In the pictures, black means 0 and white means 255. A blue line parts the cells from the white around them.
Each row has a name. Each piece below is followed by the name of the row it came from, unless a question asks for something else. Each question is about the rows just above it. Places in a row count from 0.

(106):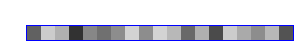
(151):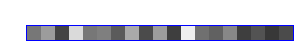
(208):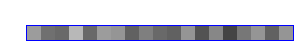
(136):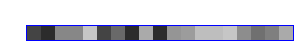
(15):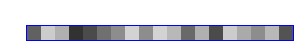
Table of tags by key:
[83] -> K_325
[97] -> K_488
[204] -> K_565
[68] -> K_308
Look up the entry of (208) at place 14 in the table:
K_308
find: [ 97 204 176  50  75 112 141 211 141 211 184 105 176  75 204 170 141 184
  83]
(15)

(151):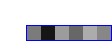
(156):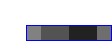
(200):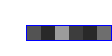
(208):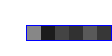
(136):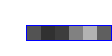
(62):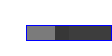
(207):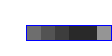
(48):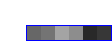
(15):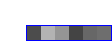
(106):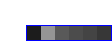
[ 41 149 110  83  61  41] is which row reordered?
(207)
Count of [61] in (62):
3
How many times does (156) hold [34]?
2
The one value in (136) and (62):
[61]
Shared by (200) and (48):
[41]

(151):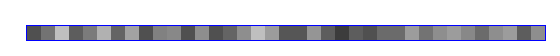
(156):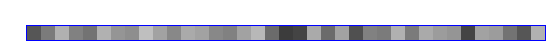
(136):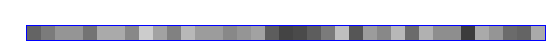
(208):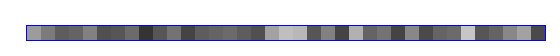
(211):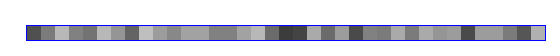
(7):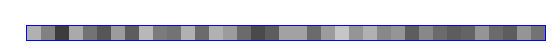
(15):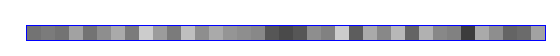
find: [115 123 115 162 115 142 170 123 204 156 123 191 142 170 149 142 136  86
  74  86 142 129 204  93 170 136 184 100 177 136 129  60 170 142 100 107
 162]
(15)
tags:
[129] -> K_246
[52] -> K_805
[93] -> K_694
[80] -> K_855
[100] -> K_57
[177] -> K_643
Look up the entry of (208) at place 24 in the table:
K_57
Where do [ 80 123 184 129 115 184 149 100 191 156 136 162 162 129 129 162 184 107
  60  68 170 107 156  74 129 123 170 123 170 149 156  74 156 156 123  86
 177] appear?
(211)

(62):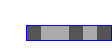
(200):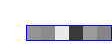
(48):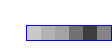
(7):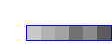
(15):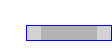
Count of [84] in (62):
3
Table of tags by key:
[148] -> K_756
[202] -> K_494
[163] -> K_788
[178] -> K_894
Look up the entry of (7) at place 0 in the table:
K_494
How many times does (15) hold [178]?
4

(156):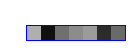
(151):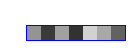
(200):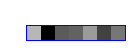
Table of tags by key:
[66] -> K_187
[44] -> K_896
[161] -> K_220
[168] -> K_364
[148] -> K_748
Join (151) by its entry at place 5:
K_364
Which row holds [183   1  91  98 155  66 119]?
(200)
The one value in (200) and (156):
[155]

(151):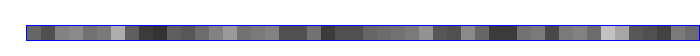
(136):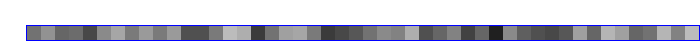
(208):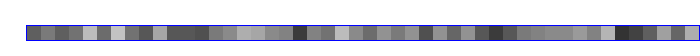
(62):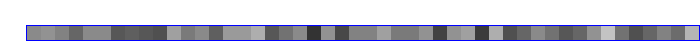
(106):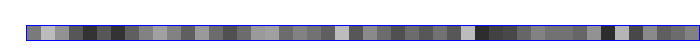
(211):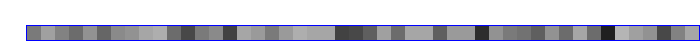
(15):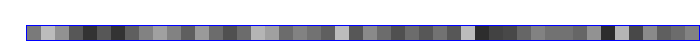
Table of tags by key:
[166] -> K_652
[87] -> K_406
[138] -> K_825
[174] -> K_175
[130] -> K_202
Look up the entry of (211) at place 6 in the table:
K_825
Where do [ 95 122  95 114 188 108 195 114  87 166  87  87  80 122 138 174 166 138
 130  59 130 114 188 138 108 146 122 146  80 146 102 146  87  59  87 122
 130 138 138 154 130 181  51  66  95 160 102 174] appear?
(208)
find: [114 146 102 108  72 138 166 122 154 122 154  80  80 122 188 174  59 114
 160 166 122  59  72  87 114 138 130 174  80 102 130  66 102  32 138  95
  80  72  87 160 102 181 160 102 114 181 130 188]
(136)

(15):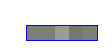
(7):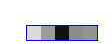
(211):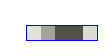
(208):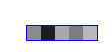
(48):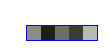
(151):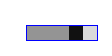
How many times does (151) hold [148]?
3
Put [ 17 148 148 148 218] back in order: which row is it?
(151)
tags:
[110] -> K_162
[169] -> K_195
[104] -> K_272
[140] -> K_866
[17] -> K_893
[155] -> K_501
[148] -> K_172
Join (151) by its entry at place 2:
K_172
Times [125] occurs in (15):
3
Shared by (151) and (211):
[218]
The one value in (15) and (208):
[125]
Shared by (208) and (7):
[140]

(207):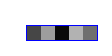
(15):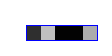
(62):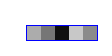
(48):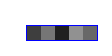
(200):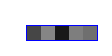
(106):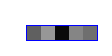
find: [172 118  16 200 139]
(62)
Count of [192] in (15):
1
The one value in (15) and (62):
[172]

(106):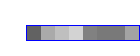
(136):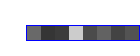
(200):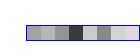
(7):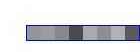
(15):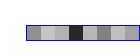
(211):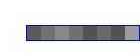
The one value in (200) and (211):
[136]
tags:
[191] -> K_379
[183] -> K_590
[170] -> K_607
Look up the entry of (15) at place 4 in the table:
K_590

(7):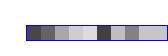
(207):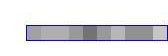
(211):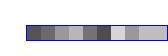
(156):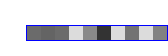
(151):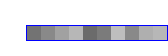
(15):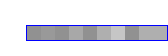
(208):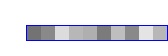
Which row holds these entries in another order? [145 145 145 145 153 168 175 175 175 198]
(15)
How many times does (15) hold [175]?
3
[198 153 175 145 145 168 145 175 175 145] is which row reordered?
(15)
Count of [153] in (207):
2
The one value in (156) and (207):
[115]
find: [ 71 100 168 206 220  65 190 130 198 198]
(7)

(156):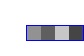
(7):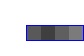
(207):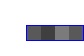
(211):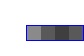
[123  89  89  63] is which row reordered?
(207)
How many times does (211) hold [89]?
2
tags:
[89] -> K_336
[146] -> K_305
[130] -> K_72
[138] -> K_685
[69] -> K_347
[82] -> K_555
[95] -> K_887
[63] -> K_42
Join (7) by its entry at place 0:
K_336
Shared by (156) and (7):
[95]
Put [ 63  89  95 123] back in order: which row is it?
(7)
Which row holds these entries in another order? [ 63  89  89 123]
(207)

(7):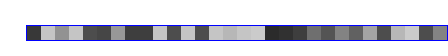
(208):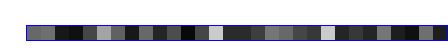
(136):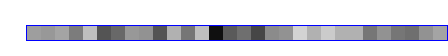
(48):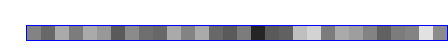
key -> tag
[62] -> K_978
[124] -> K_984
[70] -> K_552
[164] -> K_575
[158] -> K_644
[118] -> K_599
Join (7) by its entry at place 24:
K_575
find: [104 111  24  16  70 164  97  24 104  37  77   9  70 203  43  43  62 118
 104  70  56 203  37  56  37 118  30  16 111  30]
(208)
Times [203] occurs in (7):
2
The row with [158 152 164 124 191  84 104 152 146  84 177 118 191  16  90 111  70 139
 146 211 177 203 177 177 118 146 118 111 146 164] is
(136)
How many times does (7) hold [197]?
6
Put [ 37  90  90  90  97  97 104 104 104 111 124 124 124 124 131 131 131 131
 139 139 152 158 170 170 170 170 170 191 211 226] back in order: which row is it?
(48)

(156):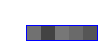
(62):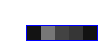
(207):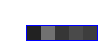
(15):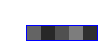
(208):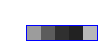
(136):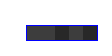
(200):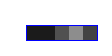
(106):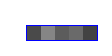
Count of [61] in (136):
3
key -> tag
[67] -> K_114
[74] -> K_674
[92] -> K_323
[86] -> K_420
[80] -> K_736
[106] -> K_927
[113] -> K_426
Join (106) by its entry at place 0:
K_674

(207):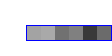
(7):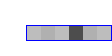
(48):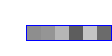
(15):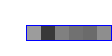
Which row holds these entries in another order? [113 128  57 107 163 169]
(207)
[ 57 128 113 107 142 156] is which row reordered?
(15)
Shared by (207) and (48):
[107]
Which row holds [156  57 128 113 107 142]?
(15)
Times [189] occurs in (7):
3

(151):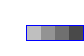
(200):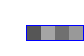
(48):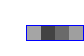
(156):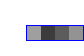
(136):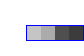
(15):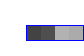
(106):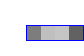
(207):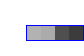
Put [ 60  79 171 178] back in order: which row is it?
(207)
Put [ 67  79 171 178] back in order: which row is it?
(15)

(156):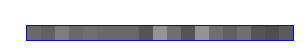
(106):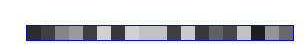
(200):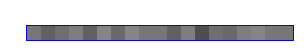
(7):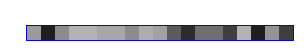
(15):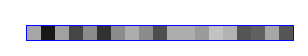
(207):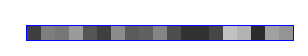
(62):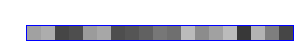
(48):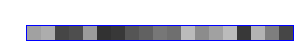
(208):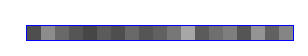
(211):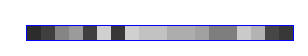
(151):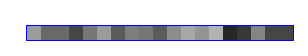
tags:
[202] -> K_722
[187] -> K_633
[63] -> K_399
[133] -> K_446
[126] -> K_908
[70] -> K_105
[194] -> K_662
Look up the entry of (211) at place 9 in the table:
K_662
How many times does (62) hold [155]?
1
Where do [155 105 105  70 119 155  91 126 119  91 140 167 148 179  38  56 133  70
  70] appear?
(151)

